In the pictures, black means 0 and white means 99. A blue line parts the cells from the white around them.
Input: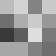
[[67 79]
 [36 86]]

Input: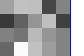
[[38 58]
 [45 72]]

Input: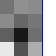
[[40 46]
 [ 9 43]]

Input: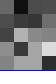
[[23 21]
 [69 53]]

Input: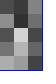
[[19 43]
 [82 27]]

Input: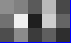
[[93 12]
 [54 23]]

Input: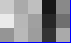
[[71 62]
 [72 61]]

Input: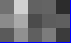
[[66 29]
 [56 37]]

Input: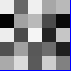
[[63 72]
 [29 95]]
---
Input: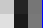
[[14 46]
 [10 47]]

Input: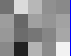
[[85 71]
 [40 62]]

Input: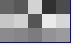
[[34 82]
 [81 33]]

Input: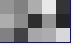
[[50 67]
 [54 18]]

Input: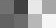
[[25 90]
 [42 71]]

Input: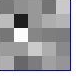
[[56 59]
 [12 59]]

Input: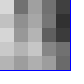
[[44 62]
 [56 65]]
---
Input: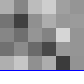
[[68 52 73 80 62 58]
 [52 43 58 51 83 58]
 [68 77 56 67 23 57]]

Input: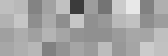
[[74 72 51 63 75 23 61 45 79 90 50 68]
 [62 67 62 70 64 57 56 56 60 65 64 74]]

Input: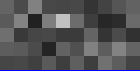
[[39 29 50 28 27 28 20 26 33 38]
 [43 22 27 28 23 23 39 20 29 19]
 [27 28 25 35 24 37 24 44 36 26]]

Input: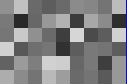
[[56 75 41 36 41 54 52 45 73]
 [46 78 56 41 24 83 29 36 81]
 [38 60 49 81 80 40 47 24 59]]

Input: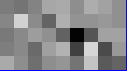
[[48 45 51 65 66 55 67 63 56]
 [47 53 61 56 38  1 33 63 63]
 [66 55 43 55 58 45 76 35 39]]

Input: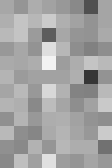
[[65 58 67 63 59 53 31 64]
 [72 76 60 36 65 58 57 66]
 [66 65 67 94 61 67 76 72]
 [64 72 59 84 69 51 50 72]
 [56 70 59 67 68 63 57 55]
 [56 53 69 58 71 67 67 44]]

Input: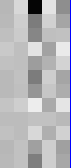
[[71 84  2 88 55]
 [74 79 52 74 75]
 [75 74 61 69 82]
 [72 74 58 77 67]
 [73 73 75 75 72]
 [71 75 62 80 62]]

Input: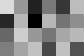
[[85 59 13 47 21 73]
 [40 80 59 46 65 72]]

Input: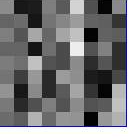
[[54  9 11 49 35 82 31  2 53]
 [49 33 65 40 64 75  1 38 36]
 [48 43 75 32 29 54 17 33 18]
 [57  9 53 16 35 64 20  2 71]
 [42 36 69 41 58 57  1 59 69]]
